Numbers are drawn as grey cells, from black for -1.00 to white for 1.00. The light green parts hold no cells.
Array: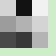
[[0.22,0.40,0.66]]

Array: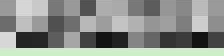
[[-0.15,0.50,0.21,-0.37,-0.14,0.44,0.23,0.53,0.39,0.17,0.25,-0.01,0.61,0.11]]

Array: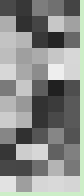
[[0.36,-0.62,-0.46,0.56,0.26],
[0.48,0.25,0.34,0.55,0.69],
[-0.04,0.56,-0.26,-0.75,-0.39],
[0.60,0.40,-0.60,-0.43,-0.30],
[-0.58,0.61,0.69,-0.24,0.00],
[0.77,0.24,0.68,0.70,0.67]]

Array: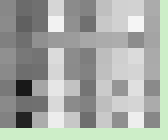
[[0.09,-0.25,-0.12,0.90,0.13,-0.12,0.57,0.64,0.92,0.31],
[0.13,-0.06,-0.09,0.72,0.10,-0.01,0.48,0.62,0.72,0.33],
[-0.05,-0.81,0.30,0.80,0.52,-0.09,0.59,0.17,0.76,0.08],
[0.02,-0.73,0.35,0.86,0.56,-0.14,0.58,0.12,0.87,0.06]]

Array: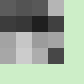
[[-0.53,-0.57,-0.76,-0.50],
[0.31,0.60,0.36,-0.44]]

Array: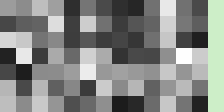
[[-0.44,-0.26,-0.22,0.73,-0.51,0.61,-0.11,-0.53,-0.33,-0.22,0.64,-0.07,-0.26],
[-0.73,0.82,-0.53,0.33,-0.18,0.63,0.34,-0.60,-0.43,-0.44,0.12,0.99,0.60],
[0.43,-0.43,0.43,-0.25,0.06,-0.54,0.59,0.08,0.43,-0.24,0.17,0.46,-0.09]]

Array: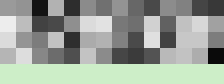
[[0.86,0.48,-0.48,-0.43,0.12,0.72,0.77,-0.06,-0.13,0.64,-0.24,0.51,0.69,0.26],
[0.42,0.73,0.06,-0.15,-0.38,0.53,0.09,-0.45,-0.54,-0.35,0.45,0.52,0.36,-0.92]]

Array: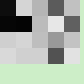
[[-0.95,-0.97,0.47,0.81,-0.25],
[0.70,0.63,0.63,-0.36,0.77]]

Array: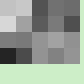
[[0.69,0.26,-0.29,-0.04,-0.38],
[-0.72,-0.41,0.15,0.02,0.16]]
